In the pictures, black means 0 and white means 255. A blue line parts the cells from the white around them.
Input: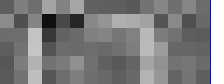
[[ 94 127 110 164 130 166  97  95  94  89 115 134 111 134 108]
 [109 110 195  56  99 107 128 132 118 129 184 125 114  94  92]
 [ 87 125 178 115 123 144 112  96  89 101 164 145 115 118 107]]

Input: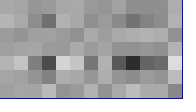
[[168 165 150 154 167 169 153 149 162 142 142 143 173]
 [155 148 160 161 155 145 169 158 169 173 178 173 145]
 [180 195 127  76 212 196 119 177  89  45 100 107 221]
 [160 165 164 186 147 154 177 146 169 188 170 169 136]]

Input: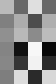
[[186 104 223 104]
 [144 185 139 188]
 [135  53 242  43]]

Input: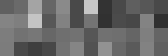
[[ 96 106 164 102 138  73 199  51  73  95  87  73]
 [125 114 119 103 111 114  86 113 111 101 127 101]]

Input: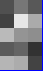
[[ 80 119  88]
 [186 148 142]
 [181 172  67]]

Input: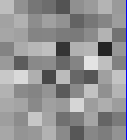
[[190 145 118 109  83 144 155 180 154]
 [166 161 132 133 123 122 139 179 114]
 [154  92 137 140 103 132 227 191 129]
 [178 138 132 148  90 137 194 144 180]
 [158 140 199 164 112 124 165 101 122]]

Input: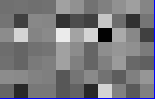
[[112 114 111 113 161 145 114 128 145 159 133]
 [140 212 132 138 235 163 212   2 170 136  64]
 [112 101 122 127 161 128 101 128 155 104  96]
 [102  40 120 120  87  99  40 212 129  89 128]]
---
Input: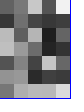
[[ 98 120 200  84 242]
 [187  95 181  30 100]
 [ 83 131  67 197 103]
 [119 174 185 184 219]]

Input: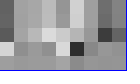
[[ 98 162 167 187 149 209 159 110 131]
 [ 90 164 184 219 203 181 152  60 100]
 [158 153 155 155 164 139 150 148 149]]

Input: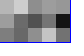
[[182 206 142 157 151]
 [126 104 143 196 114]]

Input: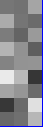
[[118 114 165]
 [124 100 154]
 [131 147 148]
 [164 150 107]
 [104 112 183]]

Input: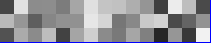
[[ 70 225 140 141 124 166 224 196 193 174 149  63 236 190  74]
 [ 82 171 139 189  66 165 207 139 121 166 128  38 150  56 242]]

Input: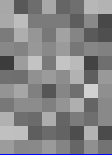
[[167  88 109 168 101 111 183 179]
 [123 174 150 120 162 133  90  79]
 [ 60 157 195 122 196 186  67 111]
 [148 166 128  86 134 111 209 143]
 [177 111 107 173 101 124 111 137]
 [156 136 137 154 132 102 144 115]]
